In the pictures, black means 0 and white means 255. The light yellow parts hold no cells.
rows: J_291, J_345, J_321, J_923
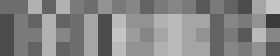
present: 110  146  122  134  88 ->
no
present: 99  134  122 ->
yes
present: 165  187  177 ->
no
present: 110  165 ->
yes
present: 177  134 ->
yes
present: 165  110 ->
no
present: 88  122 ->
yes

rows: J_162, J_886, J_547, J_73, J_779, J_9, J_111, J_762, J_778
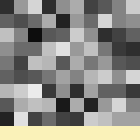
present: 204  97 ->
no
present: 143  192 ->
no
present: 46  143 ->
yes
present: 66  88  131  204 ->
yes
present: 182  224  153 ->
no
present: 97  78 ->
yes

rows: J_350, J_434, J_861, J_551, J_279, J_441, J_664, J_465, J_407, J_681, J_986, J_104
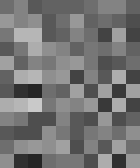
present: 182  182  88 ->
yes
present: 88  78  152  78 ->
yes
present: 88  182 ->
no
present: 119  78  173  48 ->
yes
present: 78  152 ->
yes

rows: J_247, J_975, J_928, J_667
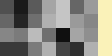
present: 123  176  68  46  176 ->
yes
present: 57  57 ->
yes
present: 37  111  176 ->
yes
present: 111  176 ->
yes
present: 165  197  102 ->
yes
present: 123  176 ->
yes
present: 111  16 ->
yes

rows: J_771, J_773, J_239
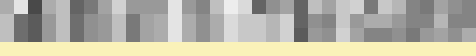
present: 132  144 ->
yes
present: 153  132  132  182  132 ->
yes
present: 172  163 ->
no
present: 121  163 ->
yes
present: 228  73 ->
yes

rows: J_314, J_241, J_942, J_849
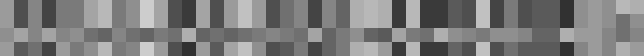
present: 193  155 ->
yes
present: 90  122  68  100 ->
yes
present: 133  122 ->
yes
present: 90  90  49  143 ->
yes
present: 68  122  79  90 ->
yes
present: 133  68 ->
yes
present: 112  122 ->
yes

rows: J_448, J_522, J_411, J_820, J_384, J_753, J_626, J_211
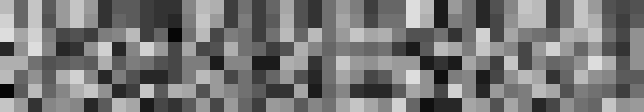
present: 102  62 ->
yes
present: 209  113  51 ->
no
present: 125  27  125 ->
no
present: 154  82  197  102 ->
no
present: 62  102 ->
yes

